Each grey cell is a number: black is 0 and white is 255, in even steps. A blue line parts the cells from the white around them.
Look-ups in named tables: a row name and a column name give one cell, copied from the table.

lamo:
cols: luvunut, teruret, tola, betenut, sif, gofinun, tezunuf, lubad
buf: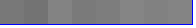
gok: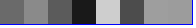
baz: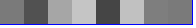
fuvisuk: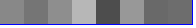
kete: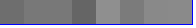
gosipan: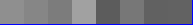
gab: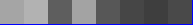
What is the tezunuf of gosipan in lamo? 97
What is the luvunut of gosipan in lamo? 143
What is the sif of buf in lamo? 125
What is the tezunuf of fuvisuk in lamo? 105
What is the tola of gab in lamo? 94
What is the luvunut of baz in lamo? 122
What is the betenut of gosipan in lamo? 161
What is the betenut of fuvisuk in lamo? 183
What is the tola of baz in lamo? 166

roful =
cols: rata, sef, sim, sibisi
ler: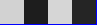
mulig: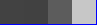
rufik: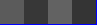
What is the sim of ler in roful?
214
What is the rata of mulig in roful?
66
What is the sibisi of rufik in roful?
52
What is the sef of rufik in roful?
55
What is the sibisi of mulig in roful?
199
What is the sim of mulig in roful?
92
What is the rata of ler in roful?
210
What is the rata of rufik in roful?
91
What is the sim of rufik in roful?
98
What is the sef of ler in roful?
29
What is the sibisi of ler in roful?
37
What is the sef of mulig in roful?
65

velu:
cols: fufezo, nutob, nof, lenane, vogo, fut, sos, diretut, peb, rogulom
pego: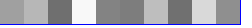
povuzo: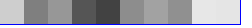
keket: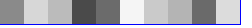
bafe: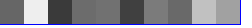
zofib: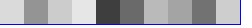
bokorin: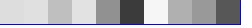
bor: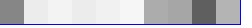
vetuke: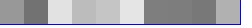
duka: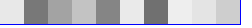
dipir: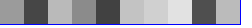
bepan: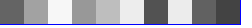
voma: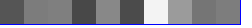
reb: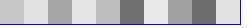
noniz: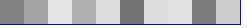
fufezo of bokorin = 221
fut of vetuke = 229
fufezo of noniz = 131
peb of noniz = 123
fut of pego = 125
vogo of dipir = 65
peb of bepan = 97
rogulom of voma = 125

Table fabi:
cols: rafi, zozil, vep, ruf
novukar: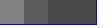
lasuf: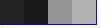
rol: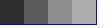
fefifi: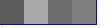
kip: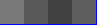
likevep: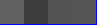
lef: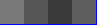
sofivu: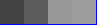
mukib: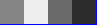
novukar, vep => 73
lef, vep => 58
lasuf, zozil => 24
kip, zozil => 89
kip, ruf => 93
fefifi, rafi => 93
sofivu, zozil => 92
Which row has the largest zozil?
mukib

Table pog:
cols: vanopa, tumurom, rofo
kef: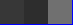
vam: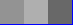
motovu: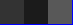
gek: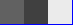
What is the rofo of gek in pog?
235
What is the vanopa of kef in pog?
55
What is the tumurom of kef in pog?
45
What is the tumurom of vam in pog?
175
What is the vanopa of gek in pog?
97
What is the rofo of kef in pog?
112
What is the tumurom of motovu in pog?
27
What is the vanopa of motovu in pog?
51
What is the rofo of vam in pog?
104
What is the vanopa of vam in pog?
147
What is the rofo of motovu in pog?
88
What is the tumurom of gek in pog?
64

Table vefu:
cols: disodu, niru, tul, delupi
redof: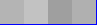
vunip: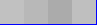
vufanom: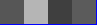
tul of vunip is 171
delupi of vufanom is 91
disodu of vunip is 193
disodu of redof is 180
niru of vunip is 184
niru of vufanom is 181
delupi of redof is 176
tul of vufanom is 63
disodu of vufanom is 86
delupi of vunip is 191
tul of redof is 159
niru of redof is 194

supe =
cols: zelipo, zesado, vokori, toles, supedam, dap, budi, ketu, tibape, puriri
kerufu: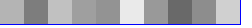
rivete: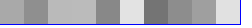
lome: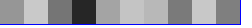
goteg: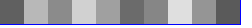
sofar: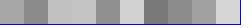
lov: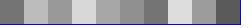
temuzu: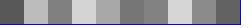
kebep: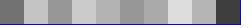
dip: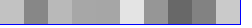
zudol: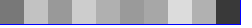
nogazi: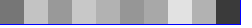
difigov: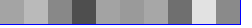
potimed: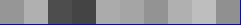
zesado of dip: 135
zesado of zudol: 194
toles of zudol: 205
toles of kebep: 203
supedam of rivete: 136
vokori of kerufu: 193
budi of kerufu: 153
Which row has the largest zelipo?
dip

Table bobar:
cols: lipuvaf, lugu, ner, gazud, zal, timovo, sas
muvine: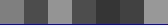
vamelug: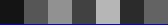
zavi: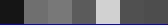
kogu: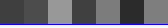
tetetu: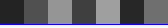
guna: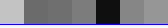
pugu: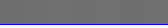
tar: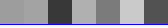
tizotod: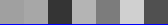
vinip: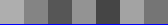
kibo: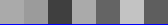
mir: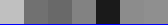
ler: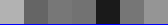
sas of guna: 150
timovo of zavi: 80
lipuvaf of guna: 195
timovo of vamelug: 43
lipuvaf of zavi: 21
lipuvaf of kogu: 63
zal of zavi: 209
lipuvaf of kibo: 170
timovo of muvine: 65
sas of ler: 149
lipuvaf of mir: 192
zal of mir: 26
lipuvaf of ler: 178
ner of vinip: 86
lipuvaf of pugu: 110
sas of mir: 143
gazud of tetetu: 63
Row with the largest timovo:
tizotod

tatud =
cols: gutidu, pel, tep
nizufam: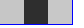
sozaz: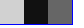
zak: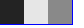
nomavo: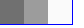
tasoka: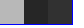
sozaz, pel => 17
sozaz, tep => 102
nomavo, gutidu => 112
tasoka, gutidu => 184
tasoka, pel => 38
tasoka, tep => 49
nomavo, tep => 250
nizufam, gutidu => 198
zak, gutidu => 35
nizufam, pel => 46
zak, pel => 230
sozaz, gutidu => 209
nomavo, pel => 156
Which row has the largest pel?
zak

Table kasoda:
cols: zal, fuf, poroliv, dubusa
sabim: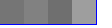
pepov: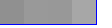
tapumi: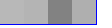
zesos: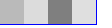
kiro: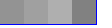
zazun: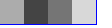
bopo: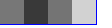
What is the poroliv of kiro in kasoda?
175
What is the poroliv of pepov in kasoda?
152
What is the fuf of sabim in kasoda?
129
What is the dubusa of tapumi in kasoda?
175
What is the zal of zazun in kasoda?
172
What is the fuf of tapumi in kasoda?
180
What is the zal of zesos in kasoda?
186
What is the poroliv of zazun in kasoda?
117
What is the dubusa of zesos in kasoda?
223
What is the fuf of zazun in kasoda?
68
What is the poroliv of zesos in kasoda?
127
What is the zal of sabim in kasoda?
117
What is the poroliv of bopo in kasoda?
116
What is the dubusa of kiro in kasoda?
129
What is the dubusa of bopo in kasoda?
210
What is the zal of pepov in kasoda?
144
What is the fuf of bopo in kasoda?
57
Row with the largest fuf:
zesos

